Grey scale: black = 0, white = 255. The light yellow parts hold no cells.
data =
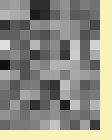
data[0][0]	151
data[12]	[102, 121, 122, 126, 164, 194, 123, 90, 161, 58]
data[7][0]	177
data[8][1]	86
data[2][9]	72
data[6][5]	178
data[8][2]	119
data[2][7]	139
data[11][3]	139
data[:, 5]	[126, 95, 166, 120, 141, 133, 178, 163, 51, 64, 143, 143, 194]
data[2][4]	135
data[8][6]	189
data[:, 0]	[151, 181, 49, 97, 221, 123, 16, 177, 125, 108, 103, 145, 102]
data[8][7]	148
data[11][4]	131
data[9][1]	95
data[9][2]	167
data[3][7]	137
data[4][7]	198
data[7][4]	159
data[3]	[97, 97, 122, 92, 81, 120, 158, 137, 81, 107]
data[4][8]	96
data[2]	[49, 88, 75, 144, 135, 166, 157, 139, 111, 72]
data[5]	[123, 138, 104, 55, 89, 133, 56, 203, 96, 170]
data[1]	[181, 171, 163, 26, 42, 95, 139, 90, 96, 110]
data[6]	[16, 97, 80, 148, 130, 178, 176, 166, 118, 86]
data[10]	[103, 155, 99, 47, 90, 143, 32, 194, 120, 180]
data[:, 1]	[158, 171, 88, 97, 113, 138, 97, 151, 86, 95, 155, 131, 121]
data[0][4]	45
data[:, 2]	[139, 163, 75, 122, 92, 104, 80, 81, 119, 167, 99, 111, 122]
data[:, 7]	[100, 90, 139, 137, 198, 203, 166, 168, 148, 136, 194, 123, 90]

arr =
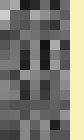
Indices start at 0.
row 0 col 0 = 147
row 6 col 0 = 123
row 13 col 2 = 135
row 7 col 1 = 64
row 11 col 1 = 110
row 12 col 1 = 80
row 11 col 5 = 94
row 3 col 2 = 120
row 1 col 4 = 143
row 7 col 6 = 150
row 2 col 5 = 51
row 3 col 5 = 101
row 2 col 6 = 126
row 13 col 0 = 63
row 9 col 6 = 118
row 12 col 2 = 136
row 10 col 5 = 97
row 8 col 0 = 134
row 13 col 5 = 85
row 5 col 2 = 40
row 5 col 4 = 30
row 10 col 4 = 89
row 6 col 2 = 31
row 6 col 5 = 153
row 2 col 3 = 109
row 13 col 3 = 76
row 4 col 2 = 76
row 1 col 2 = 92
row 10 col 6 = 87

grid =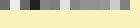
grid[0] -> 109
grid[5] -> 126
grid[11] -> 204
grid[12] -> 126

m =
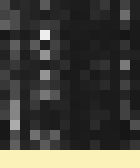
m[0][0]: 76
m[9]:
[34, 75, 32, 68, 119, 85, 34, 27, 28, 30, 27, 27, 36, 26]
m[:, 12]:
[65, 109, 51, 22, 51, 36, 123, 36, 65, 36, 65, 65, 22, 22, 36]
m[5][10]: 32
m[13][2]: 30
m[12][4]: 30
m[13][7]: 26
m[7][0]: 66
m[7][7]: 27
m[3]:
[24, 37, 28, 35, 238, 47, 26, 29, 28, 26, 27, 26, 22, 26]
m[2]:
[97, 75, 40, 46, 60, 56, 31, 29, 30, 30, 27, 28, 51, 26]
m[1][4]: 30
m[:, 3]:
[35, 35, 46, 35, 90, 46, 35, 35, 46, 68, 57, 35, 46, 112, 46]
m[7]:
[66, 37, 32, 35, 149, 56, 26, 27, 39, 26, 32, 28, 36, 26]
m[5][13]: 33
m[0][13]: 33
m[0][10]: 56
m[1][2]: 40
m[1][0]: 66
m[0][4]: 90
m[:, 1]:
[37, 75, 75, 37, 95, 75, 56, 37, 75, 75, 133, 133, 172, 75, 95]
